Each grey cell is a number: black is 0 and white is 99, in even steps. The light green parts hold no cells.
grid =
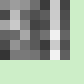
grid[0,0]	53
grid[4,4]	23
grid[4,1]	57
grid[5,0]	20
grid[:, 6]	[26, 30, 32, 39, 31, 37]
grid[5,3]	45
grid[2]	[64, 78, 52, 26, 29, 80, 32]
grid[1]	[28, 73, 40, 31, 36, 79, 30]
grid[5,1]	47
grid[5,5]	94
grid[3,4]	44
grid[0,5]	79
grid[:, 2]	[57, 40, 52, 65, 44, 47]

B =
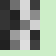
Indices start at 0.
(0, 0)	17
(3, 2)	83
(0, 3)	23
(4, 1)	43
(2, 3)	81
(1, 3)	54

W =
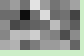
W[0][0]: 52
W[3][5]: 50
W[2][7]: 36
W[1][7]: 26
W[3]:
[52, 73, 71, 80, 55, 50, 30, 54]
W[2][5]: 73
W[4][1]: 69
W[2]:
[55, 28, 33, 38, 41, 73, 49, 36]
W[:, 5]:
[45, 41, 73, 50, 60]
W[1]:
[42, 42, 5, 43, 85, 41, 44, 26]
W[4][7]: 39

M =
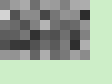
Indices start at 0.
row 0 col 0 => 51
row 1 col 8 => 17
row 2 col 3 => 50
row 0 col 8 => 67
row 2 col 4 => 70
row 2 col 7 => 41
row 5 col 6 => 47
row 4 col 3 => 32
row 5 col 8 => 54
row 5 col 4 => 67
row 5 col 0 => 58
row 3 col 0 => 36
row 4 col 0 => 31
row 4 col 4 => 42
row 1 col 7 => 55
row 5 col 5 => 41

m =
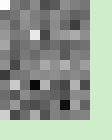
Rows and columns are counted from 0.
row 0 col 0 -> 98
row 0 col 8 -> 46
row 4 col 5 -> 43
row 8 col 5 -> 35
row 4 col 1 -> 38
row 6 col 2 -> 53
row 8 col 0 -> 50
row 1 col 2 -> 57
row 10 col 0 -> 45
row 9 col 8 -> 53
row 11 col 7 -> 50
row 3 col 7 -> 66
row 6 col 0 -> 56
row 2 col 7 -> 24
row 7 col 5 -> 55
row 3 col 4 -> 27
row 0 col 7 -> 49
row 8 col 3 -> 3
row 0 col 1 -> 48
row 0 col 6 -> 55
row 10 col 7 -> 63
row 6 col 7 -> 51
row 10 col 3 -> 30
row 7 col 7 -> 53
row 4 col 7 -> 42
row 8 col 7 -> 69
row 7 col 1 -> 46
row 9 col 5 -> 38
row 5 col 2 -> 47
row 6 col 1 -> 28
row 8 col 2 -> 44
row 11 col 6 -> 45
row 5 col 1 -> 36
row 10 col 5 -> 50

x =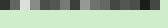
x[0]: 19
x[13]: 30
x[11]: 27
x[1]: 39
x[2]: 86
